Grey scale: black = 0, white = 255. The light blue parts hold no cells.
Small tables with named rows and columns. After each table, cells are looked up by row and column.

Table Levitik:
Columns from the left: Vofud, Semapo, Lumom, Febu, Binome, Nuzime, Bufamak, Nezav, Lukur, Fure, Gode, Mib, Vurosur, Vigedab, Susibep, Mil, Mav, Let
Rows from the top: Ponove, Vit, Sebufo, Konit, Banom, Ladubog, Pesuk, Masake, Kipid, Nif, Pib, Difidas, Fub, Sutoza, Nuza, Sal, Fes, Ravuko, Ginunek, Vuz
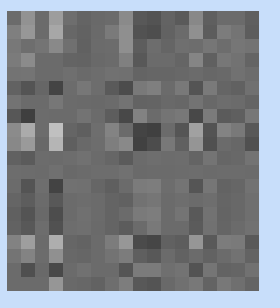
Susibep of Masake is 123
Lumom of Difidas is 107
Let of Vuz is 100
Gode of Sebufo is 109
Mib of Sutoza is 107
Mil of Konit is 119
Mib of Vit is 98
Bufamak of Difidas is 109
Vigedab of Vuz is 120
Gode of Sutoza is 118
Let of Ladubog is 112
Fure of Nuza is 122
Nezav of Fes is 124

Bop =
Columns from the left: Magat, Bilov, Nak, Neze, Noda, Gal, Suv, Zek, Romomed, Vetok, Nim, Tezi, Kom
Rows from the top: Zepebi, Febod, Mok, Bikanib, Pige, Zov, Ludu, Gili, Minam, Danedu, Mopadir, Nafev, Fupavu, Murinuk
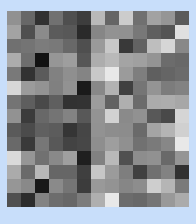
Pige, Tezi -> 101
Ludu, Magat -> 116
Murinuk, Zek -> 232
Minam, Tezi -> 180
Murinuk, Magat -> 80
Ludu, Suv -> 156
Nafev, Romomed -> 126
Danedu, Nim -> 122
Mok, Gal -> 79

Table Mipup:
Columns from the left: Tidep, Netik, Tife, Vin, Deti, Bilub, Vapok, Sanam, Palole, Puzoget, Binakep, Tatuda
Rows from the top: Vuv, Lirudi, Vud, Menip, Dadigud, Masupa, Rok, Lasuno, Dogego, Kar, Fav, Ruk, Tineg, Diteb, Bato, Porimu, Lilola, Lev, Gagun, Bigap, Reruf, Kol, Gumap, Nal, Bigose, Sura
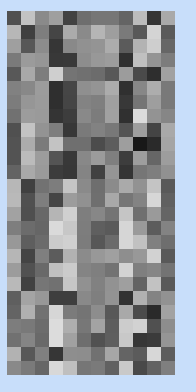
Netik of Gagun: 81
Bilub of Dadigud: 112
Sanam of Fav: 127
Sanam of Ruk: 149
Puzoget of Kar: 24
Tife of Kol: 113
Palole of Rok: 56
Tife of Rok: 155
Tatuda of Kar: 165
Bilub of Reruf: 137
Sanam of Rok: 160
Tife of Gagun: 105
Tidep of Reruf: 95
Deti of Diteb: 156
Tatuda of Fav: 157
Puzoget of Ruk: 118
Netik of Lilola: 94

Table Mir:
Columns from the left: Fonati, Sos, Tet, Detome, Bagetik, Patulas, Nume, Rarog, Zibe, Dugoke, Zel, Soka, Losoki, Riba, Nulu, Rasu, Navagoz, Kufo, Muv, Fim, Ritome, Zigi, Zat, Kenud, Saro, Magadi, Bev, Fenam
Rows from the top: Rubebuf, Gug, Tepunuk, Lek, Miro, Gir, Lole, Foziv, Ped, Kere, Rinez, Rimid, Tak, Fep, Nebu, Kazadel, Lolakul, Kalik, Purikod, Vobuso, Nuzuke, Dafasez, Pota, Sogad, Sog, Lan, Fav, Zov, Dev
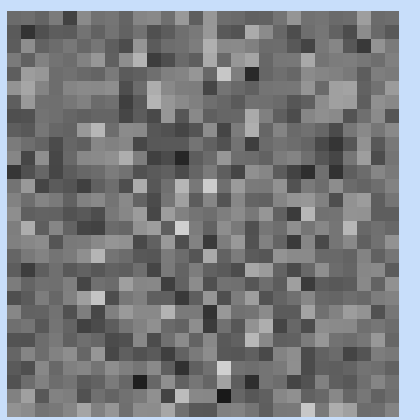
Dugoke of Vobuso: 134
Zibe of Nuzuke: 119
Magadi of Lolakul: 96
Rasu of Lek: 105
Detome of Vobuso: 111
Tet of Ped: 119
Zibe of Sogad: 80

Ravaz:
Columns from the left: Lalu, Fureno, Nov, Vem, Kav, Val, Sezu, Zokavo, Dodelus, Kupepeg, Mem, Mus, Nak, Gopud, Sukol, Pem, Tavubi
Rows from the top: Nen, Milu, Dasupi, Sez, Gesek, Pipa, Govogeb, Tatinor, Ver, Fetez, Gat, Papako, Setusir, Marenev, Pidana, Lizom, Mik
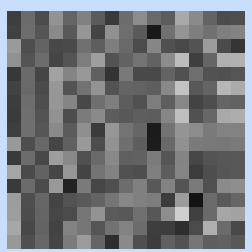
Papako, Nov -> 98
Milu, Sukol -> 113
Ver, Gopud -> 140
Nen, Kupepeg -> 140
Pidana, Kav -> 75
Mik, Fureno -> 79
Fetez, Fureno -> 78
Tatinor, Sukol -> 103
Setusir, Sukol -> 80

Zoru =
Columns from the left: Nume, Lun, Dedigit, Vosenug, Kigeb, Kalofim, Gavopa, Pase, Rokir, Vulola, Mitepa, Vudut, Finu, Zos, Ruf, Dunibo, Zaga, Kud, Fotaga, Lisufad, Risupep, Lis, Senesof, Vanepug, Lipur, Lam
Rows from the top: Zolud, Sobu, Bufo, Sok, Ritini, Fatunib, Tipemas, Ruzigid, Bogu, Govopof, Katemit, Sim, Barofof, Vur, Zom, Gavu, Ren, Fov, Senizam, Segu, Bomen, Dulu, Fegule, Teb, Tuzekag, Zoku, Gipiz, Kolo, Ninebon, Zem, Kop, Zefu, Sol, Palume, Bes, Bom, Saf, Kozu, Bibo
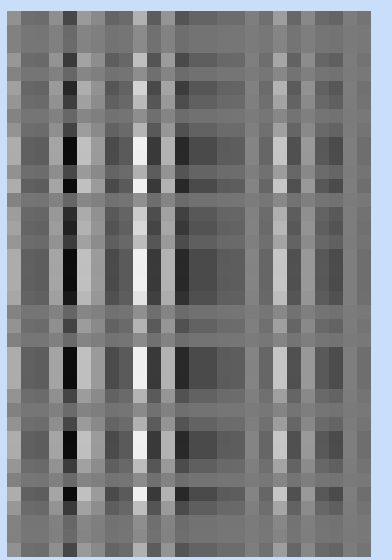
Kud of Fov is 132
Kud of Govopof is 132
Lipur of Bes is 126
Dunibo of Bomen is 95
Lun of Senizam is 97
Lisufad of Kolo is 159
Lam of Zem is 116
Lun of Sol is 108
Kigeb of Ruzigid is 103
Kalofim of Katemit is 191
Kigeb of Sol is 60
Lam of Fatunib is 113
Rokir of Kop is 90
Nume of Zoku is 172
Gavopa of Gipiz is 154
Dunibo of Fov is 91
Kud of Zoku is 131
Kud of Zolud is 126

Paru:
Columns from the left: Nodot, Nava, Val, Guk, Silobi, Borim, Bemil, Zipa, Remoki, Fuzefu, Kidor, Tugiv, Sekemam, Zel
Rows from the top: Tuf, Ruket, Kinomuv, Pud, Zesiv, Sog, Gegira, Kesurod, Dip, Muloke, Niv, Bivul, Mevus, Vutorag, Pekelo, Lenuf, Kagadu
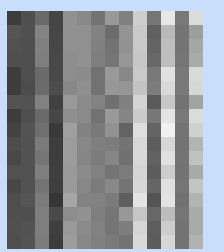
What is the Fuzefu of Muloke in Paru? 216
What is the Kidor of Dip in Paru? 100
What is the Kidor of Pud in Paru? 104
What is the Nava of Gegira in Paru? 82
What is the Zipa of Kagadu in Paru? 122
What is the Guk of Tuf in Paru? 69
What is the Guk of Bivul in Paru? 63
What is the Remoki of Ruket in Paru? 147
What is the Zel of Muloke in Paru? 180
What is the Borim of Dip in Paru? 130

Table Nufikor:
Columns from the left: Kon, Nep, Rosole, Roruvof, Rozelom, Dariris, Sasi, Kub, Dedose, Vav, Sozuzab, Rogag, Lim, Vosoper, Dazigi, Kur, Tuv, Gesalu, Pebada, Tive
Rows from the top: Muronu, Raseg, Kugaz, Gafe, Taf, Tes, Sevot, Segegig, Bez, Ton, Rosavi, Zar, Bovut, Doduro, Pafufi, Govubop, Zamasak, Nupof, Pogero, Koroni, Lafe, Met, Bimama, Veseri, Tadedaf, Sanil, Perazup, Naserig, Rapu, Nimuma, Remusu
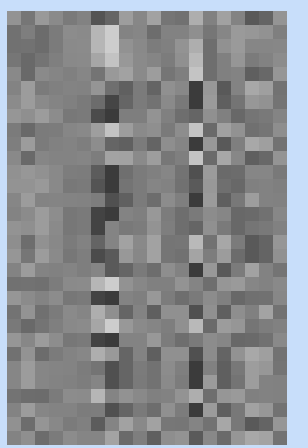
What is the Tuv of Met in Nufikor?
142
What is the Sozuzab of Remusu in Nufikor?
95
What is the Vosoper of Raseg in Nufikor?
143
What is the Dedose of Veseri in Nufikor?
131
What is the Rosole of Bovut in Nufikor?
153
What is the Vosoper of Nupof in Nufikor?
164
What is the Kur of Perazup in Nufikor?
95
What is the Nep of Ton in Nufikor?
156
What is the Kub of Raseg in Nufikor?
205
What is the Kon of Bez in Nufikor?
123
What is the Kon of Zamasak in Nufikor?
142
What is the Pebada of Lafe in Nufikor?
113
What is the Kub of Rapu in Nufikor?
80
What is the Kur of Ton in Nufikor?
89
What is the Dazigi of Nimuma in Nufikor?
114
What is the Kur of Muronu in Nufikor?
161
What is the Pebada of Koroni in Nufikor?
130
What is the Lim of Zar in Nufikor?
115

